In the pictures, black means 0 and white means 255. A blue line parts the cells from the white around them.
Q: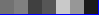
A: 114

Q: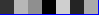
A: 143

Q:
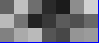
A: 110

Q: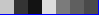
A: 95

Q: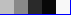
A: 137

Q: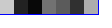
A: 91

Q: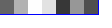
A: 151
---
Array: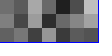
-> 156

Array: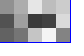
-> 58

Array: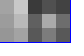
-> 96

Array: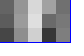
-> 223

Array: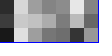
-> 193

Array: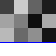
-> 14

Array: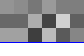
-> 173

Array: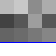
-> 158

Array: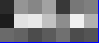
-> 233

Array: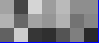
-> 163
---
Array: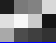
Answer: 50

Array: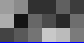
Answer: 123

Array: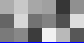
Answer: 87

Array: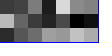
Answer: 172

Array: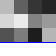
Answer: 181

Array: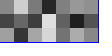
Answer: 136

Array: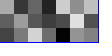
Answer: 130
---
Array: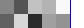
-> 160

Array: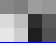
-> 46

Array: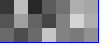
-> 212

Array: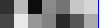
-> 86

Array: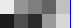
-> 154

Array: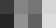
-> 97
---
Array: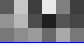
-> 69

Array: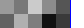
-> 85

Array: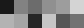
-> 212

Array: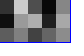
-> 168

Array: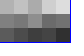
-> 114

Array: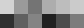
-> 203
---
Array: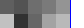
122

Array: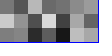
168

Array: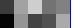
115

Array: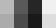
38

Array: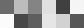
64

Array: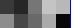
196

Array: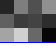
67
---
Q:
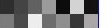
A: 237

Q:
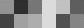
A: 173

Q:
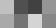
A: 212

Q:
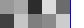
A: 127

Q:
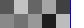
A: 152

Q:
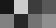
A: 115

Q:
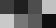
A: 91

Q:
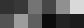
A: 95
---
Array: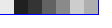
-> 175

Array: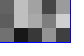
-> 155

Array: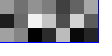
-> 167

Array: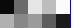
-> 251

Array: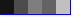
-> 192

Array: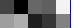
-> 243
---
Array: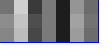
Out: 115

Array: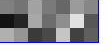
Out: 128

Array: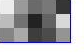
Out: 236

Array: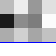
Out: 188

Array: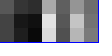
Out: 87

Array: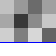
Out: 193
